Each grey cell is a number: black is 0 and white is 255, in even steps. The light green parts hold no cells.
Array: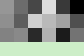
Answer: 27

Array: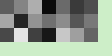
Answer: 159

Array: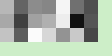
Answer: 201

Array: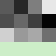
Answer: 168

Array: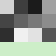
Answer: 226

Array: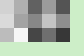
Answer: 111

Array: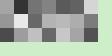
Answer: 165

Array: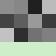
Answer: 114
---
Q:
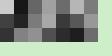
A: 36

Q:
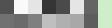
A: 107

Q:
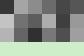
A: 114

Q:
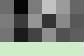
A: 59

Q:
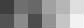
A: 139

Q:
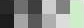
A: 166

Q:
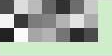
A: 56

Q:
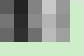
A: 42
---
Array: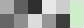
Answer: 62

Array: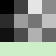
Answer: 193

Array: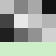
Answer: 180

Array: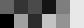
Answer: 232

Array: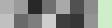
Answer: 148

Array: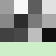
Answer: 170

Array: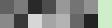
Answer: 35

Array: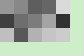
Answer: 49

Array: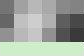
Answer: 72

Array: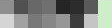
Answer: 197
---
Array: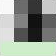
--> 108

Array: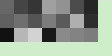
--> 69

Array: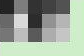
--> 125

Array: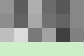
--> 93

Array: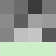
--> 108

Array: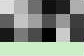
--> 181

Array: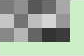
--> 143
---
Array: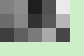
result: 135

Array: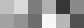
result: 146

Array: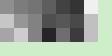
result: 150

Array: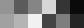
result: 180

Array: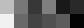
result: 105

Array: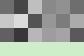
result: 219
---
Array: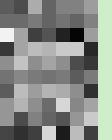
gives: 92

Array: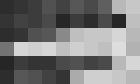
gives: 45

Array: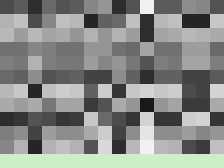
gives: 75

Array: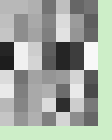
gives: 184

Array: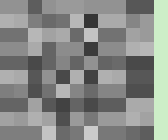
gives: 146

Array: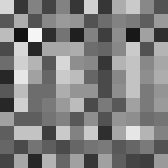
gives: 215

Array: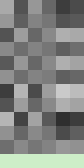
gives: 169

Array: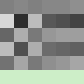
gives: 128
